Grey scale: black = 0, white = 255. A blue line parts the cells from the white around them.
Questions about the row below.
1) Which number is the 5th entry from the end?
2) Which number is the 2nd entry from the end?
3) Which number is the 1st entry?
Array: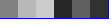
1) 184
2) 96
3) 129

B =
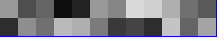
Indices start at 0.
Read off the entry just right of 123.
57
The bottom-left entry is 45
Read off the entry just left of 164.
100
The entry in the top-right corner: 89
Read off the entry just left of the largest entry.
133
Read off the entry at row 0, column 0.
153

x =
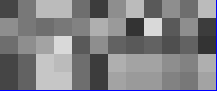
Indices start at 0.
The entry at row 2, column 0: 110
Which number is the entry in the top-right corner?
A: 187
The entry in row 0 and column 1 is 120
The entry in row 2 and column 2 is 163
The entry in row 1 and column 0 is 142
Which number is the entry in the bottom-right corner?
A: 163
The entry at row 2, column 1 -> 142
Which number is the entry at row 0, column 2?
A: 187
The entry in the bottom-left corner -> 69
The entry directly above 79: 89
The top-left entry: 69

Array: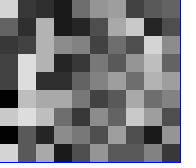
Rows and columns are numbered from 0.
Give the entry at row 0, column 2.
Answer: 47
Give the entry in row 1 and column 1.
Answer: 47
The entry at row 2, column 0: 56
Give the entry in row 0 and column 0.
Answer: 212
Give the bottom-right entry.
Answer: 56
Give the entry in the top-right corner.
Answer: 99
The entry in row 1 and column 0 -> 99
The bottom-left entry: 212
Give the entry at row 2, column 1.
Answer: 66
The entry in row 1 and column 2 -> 179
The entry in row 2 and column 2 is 179
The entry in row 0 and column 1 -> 56

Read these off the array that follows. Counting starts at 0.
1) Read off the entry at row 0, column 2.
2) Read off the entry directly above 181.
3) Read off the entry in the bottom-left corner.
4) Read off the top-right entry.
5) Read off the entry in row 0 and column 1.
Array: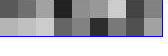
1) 162
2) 89
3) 181
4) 130
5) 111

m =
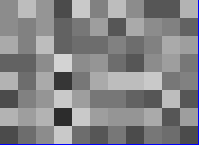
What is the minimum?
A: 44
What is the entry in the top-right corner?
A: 179
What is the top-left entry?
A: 140
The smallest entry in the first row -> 75
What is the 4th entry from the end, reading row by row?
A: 75
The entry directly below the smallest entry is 201
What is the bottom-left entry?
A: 75
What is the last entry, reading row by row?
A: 75
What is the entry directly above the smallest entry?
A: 201
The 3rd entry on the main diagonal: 189
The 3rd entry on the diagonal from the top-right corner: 129
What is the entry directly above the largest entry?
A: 98
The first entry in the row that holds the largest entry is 98
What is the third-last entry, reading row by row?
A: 119
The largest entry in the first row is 201
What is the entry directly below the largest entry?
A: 54
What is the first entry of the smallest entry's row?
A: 179
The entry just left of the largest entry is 140
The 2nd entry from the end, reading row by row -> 109
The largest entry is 211
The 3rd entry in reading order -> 149

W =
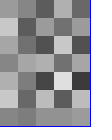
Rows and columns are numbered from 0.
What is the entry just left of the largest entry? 69
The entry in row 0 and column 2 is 92
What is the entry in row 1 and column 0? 200
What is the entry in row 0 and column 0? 155
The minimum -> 59
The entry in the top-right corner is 104
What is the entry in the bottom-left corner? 134
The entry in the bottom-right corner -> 155
